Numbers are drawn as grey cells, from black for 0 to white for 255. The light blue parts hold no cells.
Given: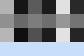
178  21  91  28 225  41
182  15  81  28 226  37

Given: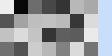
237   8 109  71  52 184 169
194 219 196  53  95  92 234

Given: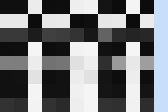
 15  15 236  13  14 238 241  20  12 244  12
 57  57  28  64  61  51  23  99  43  36  39
127 126 236 114 117 224 237  47 154 232 158
 17  17 244  18  18 240 245  21  18 242  20

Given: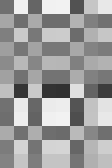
112 240 101 241 242  82 198 232
127 202 120 203 204 108 177 198
139 184 134 183 182 128 170 178
191  53 202  51  49 224 100  60
110 238  99 240 242  78 195 232
124 211 116 212 213 102 182 206

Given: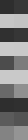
 46  55
 48  54
 76 124
105 144
 91  83

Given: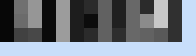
  7 112 150  10 156  29  43  97  32 104  43 200  48
  7  65  72  10 156  29  43  97  46 104  98  89  48

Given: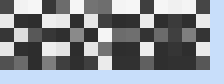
 73 242 246  56 108 245 115 110 244 246  63 245 240 244  70
 54 221  88  55  47 138  46 245 108 111  51 107  64 127  52
 81 107  45 125  63  47  63 235  49  49  96  47  49  49  87
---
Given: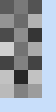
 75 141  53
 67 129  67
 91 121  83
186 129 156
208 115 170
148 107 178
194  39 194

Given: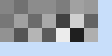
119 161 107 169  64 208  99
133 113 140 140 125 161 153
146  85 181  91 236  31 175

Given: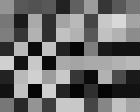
 18 193   5 208  34   5  47   5  18  18
 40 185  11 193  34   5 126  26  18  18
148  88  82  88  34  96 156  54  88 119
119  40 148  62 200 200  69 134 193 164
119  26 170  47 164 185  69 200 216 164
126  54 178  47 193 178  88 193 178 140
208  18 200  11 170 164 170 170 178 185
 34 185 208 156 200  54  11 178  75  26

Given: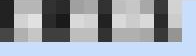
 34 182 182  50  42 160 168  50 190 198 168  56 210
 70 176 198  63  63 190 190  50 176 176 168  56 148
 34 210 225  42  26 217 210  34 217 204 217  42 204

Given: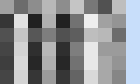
 54 225  33 176  33 114 238 161 148
 62 217  39 176  39 114 232 168 148
 69 211  47 184  47 126 232 155 155
 69 211  54 155  54 100 217 168 134
 81 197  87 126  81  94 190 184 108
161 108 141 184 141 197 120  81 190

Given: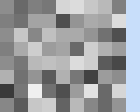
141 105 127 119 214 220 199 185 127
141 199 135 192 170 170 148 113  79
177 113 148  91 177 119  66 156 141
127 113 164 164  79 148 170 164 220
141 119 185 192 185 220 206  91  72
135  91 199 206  99 185 135 105 148
127 170 206 156 164 105 206 177 156
 58 119 240 113  79 156 226 105 214

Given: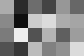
123 238  82 180  95 157
172  42 109  68 151 103
 82  55 188 129 145 219
137  15 204 219 172 165
